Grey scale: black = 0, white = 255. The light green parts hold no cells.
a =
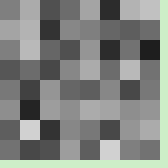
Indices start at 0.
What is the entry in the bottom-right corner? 114
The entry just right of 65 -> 149
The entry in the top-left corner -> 127
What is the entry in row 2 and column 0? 127
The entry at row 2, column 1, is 185
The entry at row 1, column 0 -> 164
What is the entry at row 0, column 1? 171
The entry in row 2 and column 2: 102
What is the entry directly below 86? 120
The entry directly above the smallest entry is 108
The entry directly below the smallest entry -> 114
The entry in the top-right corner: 193
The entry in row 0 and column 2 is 80
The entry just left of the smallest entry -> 114

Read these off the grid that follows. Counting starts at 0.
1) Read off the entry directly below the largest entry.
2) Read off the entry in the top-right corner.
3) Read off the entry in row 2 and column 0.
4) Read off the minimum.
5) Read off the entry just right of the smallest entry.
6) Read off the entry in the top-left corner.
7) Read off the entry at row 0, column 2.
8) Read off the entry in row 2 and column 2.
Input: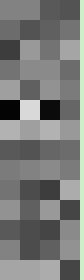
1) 159
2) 83
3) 61
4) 4
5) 217
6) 130
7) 89
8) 115

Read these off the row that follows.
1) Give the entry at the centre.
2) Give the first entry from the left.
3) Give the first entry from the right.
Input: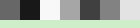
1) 166
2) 103
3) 227

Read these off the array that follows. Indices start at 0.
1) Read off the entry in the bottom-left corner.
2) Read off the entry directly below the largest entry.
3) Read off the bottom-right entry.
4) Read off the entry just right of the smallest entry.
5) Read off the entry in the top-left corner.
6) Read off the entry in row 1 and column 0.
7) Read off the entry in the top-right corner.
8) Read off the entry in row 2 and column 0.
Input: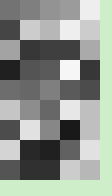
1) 84
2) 90
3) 183
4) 191
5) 115
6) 69
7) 238
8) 163

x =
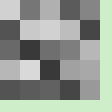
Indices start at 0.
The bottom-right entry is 153
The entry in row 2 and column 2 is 111
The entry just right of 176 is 91
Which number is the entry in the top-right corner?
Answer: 133
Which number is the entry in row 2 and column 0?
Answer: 105
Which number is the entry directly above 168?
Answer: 183
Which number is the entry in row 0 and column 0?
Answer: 209

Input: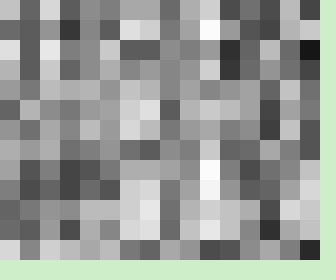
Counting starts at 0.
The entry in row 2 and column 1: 92
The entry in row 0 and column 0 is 194
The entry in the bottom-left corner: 215
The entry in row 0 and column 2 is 215
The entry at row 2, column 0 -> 223
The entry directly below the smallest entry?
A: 69
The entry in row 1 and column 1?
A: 92
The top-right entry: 69
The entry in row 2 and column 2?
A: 231
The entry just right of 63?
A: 194
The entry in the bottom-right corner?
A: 41
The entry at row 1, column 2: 148
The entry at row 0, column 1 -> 100
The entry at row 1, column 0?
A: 106

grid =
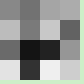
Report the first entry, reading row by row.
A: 136
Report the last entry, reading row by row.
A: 206
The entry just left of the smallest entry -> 106
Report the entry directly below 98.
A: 150
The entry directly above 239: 34

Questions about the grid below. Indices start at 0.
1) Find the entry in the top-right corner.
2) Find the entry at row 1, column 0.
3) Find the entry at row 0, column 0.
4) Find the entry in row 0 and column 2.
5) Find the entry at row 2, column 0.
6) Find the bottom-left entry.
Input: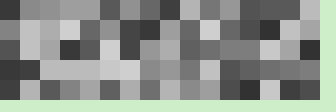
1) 187
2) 131
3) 57
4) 145
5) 83
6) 63
